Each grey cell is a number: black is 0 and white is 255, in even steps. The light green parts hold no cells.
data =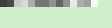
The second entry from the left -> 75
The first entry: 61
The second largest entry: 232
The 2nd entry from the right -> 159

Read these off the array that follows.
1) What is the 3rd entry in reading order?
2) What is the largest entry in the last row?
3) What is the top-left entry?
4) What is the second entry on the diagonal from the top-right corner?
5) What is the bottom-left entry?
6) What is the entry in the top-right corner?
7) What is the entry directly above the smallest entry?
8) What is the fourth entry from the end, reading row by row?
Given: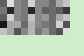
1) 135
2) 222
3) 95
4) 95
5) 195
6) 195
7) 95
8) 151

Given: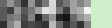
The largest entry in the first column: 105
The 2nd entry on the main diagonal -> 62
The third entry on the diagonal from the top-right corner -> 105
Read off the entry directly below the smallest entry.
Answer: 50
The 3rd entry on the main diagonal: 131
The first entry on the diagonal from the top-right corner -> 161
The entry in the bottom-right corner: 131
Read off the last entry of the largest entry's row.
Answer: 242
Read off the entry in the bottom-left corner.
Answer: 50
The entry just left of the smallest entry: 34
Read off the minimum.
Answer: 20
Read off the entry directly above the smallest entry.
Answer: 62
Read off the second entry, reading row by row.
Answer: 147
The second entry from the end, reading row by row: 50
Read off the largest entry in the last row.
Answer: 185
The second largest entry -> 226

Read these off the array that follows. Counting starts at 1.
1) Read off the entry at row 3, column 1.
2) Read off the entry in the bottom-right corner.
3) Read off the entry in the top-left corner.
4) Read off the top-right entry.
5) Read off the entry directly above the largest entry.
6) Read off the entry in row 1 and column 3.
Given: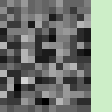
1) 84
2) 84
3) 100
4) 125
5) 84
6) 112

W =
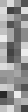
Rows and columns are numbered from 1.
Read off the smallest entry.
40
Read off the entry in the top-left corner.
179
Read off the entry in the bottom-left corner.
194
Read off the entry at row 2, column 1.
221
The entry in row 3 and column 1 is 206
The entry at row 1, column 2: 221
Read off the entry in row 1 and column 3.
153
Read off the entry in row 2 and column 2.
67
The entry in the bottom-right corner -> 67

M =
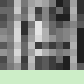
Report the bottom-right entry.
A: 90
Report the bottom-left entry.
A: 90
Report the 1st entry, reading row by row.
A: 74
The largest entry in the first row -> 189
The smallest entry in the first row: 31
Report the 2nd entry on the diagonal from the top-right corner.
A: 176
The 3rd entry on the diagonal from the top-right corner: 31
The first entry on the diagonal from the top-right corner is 47
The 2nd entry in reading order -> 90
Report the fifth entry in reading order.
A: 160

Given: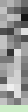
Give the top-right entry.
107
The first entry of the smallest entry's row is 164
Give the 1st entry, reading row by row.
164
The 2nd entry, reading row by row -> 180
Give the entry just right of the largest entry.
223
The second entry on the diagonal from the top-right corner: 93
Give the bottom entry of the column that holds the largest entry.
150
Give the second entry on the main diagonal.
120
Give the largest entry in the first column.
209
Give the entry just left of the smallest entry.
180
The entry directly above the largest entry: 209
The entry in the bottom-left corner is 194
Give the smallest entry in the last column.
20
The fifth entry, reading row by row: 194
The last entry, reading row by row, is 180
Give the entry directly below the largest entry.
107

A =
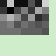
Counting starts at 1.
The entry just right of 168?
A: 126
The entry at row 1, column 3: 14
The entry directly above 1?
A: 197
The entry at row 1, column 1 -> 28
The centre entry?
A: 70
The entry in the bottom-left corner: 112
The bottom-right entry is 82
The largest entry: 209
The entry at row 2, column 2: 1

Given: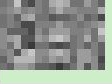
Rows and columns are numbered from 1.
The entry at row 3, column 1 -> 115
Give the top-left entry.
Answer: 115
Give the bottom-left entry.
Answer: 115
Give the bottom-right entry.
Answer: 87
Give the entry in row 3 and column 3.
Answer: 100
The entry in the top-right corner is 100
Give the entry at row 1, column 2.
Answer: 128
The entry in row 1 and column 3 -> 197
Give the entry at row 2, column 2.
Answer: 140
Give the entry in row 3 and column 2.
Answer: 128
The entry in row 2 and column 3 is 156

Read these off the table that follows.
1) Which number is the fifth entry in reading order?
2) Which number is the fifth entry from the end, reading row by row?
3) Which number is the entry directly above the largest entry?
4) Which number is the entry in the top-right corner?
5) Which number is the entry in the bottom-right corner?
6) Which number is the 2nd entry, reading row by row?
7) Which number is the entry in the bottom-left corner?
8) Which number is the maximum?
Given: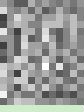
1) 177
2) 132
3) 205
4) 147
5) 118
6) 132
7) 106
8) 255
